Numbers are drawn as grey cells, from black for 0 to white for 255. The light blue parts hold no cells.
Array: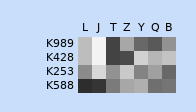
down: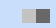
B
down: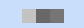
B
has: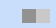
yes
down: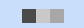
Z

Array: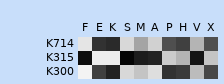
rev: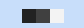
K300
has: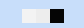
no
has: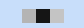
yes

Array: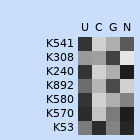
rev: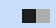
K240
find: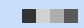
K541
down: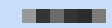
U

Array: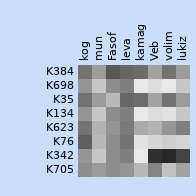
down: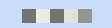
volim
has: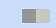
yes

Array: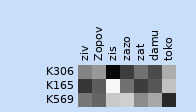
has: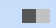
yes
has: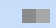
yes
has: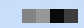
yes
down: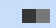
ziv
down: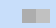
toko
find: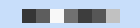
K165
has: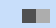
no

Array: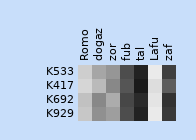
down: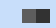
zaf
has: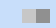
yes
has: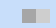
no
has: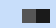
yes
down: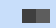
zaf
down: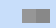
zor
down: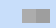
zor

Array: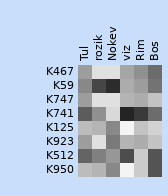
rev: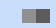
K741
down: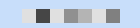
rozik
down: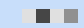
rozik

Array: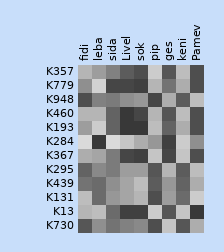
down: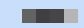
ges
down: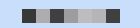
sok
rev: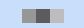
K439

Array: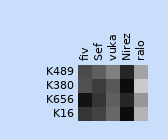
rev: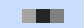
K489
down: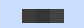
Sef

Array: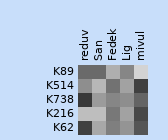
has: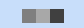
no
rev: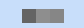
K738
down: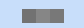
Fedek

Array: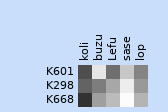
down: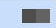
koli
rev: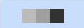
K668
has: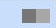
no
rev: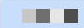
K601

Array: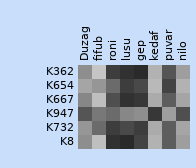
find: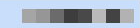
K654
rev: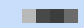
K654
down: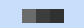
roni
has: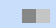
no

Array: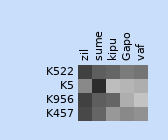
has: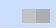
no
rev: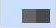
K457
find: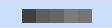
K522
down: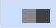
zil
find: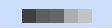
K956
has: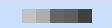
no
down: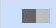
kipu

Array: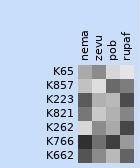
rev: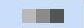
K662
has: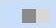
yes
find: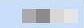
K65
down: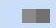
zevu
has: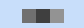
no
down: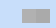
pob

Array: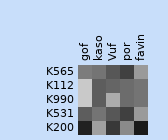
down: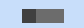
por
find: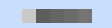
K112
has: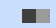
yes
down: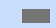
favin
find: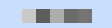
K990

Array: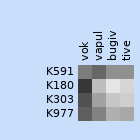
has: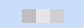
no
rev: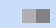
K977
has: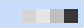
no
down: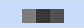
vok
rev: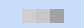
K303
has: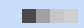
no

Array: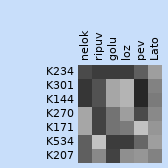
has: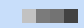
no
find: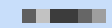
K534
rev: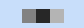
K301
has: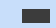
yes

